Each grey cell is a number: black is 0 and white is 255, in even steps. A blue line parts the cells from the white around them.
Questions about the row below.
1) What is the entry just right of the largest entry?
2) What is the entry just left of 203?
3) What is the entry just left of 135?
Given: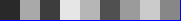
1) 182
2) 155
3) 203

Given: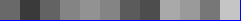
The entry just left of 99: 58
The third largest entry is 154
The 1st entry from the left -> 105
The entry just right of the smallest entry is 99

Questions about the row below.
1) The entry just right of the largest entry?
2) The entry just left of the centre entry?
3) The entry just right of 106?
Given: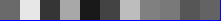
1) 53
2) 25
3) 231

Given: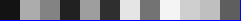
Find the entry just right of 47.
229
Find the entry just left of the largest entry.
115
